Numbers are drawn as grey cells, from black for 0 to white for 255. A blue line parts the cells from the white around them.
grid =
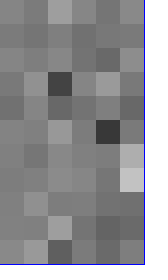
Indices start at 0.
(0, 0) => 133
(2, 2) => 135
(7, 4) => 118
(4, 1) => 133
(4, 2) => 104
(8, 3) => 126
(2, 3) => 115
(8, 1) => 144
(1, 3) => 113
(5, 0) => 131
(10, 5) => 126
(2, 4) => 105
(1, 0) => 123
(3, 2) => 67
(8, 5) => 112
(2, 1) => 126
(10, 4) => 106
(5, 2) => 152
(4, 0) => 113
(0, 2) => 158
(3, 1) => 145
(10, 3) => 123
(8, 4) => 114

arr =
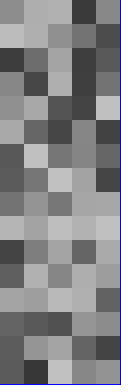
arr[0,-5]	141
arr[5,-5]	169
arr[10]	[68, 126, 164, 101, 170]
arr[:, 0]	[141, 188, 61, 135, 144, 169, 88, 91, 115, 181, 68, 95, 164, 100, 92, 91]
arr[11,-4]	177
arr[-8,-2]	166
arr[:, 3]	[58, 115, 62, 63, 68, 134, 133, 163, 166, 178, 101, 174, 176, 149, 100, 135]
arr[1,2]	144
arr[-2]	[92, 149, 164, 100, 68]
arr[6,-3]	118
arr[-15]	[188, 175, 144, 115, 76]
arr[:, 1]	[174, 175, 109, 71, 168, 102, 192, 118, 148, 163, 126, 177, 158, 89, 149, 55]
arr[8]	[115, 148, 119, 166, 167]
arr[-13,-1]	115

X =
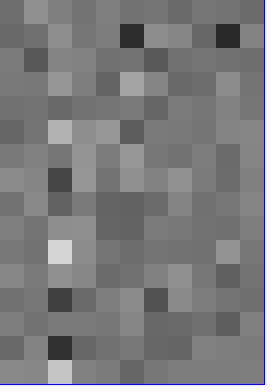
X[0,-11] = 110
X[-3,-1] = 128
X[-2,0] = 105
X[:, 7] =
[106, 134, 113, 105, 123, 121, 114, 145, 132, 120, 114, 144, 138, 106, 101, 125]
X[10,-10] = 114
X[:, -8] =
[115, 118, 130, 126, 114, 142, 148, 150, 122, 143, 140, 135, 106, 122, 103, 129]
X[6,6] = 119
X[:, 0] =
[110, 105, 123, 121, 113, 102, 121, 139, 114, 127, 120, 135, 113, 126, 105, 137]
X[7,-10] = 133
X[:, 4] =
[127, 125, 113, 100, 117, 151, 124, 115, 100, 101, 117, 107, 126, 119, 113, 123]
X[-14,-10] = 88
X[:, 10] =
[107, 131, 110, 116, 118, 134, 133, 128, 133, 126, 119, 115, 111, 128, 123, 126]
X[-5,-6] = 113
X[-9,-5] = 130
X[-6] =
[120, 114, 213, 140, 117, 109, 116, 114, 113, 147, 119]
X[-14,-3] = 117
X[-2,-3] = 129
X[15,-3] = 125
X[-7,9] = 112
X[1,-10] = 112
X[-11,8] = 117
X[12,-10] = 119
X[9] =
[127, 116, 142, 143, 101, 99, 123, 120, 114, 112, 126]
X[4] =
[113, 115, 105, 114, 117, 122, 102, 123, 118, 130, 118]

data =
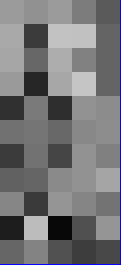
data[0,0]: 155
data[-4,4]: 165
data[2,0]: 166
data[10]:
[102, 131, 81, 61, 72]
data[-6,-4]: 117
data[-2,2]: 8
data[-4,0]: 97
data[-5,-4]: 114
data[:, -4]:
[145, 59, 103, 38, 122, 117, 114, 101, 58, 188, 131]
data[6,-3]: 69
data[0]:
[155, 145, 155, 124, 90]
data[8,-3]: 149

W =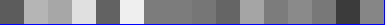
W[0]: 92
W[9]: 101
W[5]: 239
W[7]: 124
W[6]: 124
